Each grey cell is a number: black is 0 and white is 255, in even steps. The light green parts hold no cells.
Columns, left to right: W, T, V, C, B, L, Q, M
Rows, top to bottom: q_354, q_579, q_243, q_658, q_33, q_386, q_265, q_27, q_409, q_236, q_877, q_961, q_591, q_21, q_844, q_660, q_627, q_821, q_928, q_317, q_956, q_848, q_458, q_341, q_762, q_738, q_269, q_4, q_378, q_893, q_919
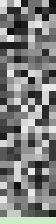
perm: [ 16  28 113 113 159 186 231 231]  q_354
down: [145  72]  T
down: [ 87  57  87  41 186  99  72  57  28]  W
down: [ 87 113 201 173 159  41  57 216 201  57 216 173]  L
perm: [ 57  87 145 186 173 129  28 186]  q_317
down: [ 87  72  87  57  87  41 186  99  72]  W
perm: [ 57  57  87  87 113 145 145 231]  q_4

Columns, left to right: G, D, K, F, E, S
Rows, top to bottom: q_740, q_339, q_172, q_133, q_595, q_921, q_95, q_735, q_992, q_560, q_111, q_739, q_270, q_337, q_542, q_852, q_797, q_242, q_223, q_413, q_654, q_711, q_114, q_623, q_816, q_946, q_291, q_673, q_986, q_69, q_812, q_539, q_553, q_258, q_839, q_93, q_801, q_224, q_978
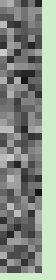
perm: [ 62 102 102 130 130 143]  q_816
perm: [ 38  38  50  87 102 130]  q_111
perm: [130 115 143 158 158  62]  q_839

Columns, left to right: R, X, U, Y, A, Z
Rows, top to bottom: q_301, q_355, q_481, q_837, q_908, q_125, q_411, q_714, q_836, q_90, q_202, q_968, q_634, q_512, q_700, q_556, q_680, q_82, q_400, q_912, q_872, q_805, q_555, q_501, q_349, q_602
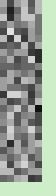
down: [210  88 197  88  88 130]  U
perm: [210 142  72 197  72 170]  q_501
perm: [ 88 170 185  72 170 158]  q_968
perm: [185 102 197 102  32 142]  q_355

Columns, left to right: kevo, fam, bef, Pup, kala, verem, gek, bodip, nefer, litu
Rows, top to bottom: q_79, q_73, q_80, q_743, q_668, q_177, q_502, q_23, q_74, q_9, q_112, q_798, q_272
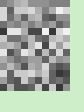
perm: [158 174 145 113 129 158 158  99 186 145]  q_74
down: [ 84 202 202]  Pup
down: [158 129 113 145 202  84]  bef
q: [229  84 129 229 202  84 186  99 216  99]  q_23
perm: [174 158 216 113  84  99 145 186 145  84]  q_9
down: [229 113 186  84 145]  fam
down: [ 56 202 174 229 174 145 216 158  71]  kevo

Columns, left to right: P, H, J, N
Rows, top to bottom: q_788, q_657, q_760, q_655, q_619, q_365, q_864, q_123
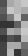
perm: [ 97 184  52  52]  q_655
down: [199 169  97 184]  N
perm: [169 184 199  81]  q_788
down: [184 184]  J
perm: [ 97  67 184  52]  q_123
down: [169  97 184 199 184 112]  N

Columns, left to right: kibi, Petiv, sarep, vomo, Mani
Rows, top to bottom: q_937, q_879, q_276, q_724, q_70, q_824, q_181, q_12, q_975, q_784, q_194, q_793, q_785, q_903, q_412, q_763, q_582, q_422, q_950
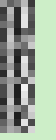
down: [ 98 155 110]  vomo
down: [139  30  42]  sarep

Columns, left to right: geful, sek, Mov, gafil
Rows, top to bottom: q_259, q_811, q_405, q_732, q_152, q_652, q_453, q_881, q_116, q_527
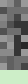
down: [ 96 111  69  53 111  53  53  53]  Mov
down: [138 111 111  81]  sek
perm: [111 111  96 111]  q_116
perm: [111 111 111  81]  q_811

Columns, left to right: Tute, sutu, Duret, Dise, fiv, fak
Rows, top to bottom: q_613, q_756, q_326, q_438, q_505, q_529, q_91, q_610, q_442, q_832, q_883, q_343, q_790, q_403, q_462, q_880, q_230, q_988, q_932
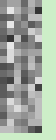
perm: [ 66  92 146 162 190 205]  q_790
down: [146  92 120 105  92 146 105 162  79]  Tute
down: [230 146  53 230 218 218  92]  sutu
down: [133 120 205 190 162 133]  fiv
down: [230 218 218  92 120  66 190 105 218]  sutu
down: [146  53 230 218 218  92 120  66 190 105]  sutu
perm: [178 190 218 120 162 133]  q_462

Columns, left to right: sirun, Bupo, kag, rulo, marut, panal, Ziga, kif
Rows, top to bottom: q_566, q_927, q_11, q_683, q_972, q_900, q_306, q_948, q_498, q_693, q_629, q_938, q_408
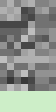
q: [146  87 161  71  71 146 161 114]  q_306
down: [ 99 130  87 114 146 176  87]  Bupo
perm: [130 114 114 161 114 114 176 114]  q_693
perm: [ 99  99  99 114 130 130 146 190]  q_972

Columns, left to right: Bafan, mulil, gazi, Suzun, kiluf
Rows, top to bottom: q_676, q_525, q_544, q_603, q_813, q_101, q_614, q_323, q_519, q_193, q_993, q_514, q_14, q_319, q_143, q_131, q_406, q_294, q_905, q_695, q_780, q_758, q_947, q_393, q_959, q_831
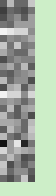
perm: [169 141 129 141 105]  q_101
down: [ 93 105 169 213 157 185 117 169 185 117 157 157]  mulil
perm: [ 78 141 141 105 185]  q_514
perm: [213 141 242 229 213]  q_813
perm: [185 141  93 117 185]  q_695
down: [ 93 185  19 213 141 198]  Bafan
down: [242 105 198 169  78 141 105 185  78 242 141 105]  Bafan

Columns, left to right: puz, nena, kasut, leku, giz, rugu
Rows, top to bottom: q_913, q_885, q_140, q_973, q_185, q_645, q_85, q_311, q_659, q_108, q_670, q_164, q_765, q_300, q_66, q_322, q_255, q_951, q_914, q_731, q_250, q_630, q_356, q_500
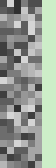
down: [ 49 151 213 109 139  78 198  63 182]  kasut
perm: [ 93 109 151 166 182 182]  q_108
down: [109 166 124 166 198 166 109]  rugu

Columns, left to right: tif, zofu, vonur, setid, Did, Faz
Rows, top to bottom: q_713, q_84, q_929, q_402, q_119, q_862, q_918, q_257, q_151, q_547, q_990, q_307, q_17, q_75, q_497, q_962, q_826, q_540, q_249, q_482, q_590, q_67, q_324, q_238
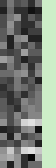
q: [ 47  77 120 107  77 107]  q_17
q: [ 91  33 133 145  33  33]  q_862
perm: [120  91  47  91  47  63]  q_75

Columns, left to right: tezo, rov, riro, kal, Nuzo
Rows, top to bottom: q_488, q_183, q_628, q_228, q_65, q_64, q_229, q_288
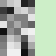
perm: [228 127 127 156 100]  q_628
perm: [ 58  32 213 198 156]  q_488
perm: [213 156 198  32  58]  q_488
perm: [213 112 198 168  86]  q_64
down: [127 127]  kal
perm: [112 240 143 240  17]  q_288

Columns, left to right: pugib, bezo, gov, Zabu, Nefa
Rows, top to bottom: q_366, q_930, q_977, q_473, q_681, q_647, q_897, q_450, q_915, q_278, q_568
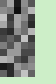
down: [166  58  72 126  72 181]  pugib
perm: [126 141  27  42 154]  q_278

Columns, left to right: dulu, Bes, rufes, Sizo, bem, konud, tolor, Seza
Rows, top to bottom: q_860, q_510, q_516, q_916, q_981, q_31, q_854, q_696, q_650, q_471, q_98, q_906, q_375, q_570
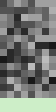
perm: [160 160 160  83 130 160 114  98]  q_31
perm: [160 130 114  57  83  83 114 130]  q_916
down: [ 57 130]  rufes

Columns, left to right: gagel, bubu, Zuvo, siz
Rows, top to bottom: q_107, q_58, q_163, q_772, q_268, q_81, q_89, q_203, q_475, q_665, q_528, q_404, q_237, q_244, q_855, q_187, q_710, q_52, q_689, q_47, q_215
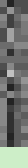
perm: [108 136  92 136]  q_244
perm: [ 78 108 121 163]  q_268
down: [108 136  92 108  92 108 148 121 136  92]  siz
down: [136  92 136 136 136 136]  gagel
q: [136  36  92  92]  q_47
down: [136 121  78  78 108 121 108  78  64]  gagel

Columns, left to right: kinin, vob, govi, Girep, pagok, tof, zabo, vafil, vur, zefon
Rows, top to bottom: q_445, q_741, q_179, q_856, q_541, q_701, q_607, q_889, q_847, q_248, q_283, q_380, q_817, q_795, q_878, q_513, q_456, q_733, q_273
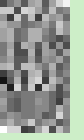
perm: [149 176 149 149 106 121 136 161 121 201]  q_856
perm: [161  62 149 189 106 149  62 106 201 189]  q_179
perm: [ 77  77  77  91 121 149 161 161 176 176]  q_889
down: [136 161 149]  kinin

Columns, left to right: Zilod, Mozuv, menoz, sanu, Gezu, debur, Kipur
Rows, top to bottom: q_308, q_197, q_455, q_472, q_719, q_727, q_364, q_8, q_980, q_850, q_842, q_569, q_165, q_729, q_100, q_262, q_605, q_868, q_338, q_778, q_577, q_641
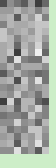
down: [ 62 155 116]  Zilod
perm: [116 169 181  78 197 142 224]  q_569
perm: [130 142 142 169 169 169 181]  q_850
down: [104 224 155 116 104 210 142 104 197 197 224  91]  debur
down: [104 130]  menoz
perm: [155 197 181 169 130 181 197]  q_727

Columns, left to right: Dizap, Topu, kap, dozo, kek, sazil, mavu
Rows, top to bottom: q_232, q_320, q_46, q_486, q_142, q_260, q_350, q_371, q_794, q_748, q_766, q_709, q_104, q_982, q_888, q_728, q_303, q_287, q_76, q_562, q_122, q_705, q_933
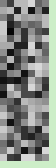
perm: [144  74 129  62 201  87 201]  q_303
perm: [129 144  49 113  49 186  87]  q_794
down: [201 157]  Topu
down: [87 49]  mavu
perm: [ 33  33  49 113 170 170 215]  q_350
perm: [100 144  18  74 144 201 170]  q_371

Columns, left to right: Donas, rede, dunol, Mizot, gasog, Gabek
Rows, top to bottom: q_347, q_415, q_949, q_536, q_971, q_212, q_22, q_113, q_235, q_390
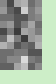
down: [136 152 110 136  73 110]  Donas
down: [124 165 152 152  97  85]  gasog
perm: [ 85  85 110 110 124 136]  q_949

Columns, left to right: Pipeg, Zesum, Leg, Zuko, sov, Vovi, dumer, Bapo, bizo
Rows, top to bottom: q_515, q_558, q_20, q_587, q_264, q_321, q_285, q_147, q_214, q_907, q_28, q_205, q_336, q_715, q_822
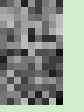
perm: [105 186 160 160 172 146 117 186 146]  q_587
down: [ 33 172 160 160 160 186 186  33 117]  Zuko
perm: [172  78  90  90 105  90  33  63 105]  q_28
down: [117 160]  sov
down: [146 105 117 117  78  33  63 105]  Pipeg
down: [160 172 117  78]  sov

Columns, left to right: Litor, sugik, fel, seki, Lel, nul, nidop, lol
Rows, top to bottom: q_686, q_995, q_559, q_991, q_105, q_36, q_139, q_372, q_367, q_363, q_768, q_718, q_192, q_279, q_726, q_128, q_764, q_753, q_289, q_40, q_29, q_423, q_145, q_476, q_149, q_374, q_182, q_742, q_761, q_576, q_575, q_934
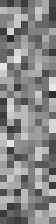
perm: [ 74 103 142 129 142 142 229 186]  q_29
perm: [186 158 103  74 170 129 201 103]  q_374
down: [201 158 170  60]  fel
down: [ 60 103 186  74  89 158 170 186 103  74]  seki

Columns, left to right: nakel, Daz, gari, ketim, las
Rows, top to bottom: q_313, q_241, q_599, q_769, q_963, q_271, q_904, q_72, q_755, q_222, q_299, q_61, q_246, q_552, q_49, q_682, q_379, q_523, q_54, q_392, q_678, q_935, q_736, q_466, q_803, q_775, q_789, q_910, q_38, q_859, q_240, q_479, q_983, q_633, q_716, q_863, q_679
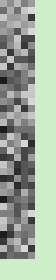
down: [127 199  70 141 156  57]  Daz
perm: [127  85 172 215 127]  q_240
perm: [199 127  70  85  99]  q_935
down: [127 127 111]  ketim
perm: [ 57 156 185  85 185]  q_72

